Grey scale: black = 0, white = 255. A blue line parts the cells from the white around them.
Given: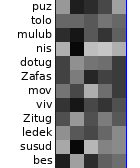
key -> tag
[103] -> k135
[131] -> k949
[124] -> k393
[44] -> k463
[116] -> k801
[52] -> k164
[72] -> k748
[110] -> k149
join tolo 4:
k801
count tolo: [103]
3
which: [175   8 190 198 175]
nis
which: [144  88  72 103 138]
ledek

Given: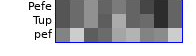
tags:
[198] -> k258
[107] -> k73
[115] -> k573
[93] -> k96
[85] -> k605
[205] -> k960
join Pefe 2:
k73
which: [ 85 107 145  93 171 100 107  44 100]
Tup
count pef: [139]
1
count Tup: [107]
2
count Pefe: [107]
1

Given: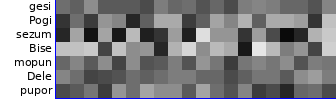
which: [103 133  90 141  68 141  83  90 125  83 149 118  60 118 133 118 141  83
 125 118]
mopun
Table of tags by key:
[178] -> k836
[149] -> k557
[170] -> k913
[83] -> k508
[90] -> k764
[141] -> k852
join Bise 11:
k852
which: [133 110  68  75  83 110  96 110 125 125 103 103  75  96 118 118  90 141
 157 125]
Dele
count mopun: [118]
4
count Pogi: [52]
2
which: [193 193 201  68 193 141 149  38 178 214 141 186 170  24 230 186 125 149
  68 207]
Bise

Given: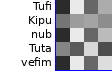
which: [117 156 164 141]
Kipu
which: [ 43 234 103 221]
vefim

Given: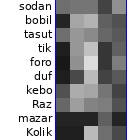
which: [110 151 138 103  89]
tasut
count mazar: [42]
0
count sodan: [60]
0

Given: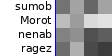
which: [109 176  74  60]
ragez
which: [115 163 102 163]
sumob
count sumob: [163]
2

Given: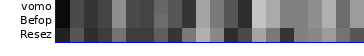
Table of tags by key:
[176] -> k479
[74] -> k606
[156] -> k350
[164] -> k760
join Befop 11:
k760
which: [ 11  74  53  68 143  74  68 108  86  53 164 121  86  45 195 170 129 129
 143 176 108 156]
Befop
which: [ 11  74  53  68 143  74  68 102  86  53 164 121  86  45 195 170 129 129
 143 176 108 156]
vomo
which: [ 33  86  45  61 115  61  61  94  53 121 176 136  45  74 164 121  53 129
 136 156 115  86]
Resez

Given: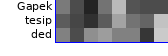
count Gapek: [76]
3
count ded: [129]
3
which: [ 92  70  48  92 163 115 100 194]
tesip
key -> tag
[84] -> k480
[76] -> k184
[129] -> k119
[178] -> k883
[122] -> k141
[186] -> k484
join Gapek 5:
k484
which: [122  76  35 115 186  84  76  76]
Gapek

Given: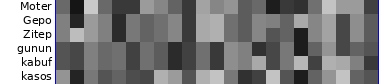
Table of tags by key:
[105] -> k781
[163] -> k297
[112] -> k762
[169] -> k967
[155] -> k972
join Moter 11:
k297
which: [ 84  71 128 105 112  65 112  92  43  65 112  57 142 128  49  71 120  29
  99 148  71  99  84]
gunun
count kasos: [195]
3
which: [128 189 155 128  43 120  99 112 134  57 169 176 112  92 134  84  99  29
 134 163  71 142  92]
Zitep
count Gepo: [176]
1

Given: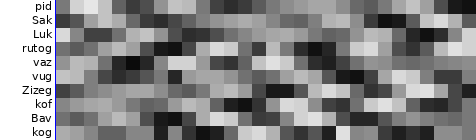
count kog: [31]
5
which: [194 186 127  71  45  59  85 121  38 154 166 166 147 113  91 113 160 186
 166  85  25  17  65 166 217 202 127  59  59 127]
vug
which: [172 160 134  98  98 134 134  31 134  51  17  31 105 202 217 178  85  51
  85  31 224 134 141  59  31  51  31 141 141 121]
kog

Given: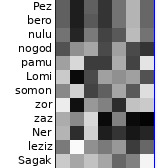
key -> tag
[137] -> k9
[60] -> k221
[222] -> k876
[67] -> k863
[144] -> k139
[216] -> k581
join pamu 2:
k581
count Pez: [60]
0
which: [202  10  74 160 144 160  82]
Lomi
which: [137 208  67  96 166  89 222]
somon
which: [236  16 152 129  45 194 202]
zor
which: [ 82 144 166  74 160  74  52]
nogod

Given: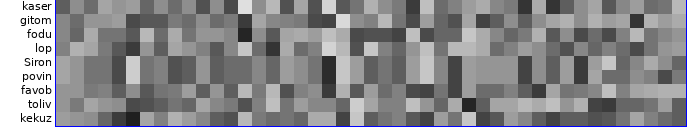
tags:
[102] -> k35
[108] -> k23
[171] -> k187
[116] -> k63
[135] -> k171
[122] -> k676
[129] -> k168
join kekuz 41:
k63
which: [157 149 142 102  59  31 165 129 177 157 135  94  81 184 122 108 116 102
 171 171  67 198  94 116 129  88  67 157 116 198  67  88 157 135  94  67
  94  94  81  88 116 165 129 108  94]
kekuz

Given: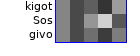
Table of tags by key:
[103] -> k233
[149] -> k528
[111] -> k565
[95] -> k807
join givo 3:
k565
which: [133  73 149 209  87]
Sos

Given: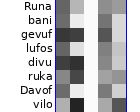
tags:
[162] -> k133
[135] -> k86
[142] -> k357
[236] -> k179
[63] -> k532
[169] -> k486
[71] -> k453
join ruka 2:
k453
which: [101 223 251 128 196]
lufos
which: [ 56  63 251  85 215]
gevuf

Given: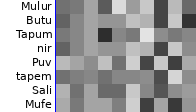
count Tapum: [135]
3
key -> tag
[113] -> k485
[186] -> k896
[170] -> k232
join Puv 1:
k896
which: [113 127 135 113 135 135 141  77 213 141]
tapem
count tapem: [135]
3

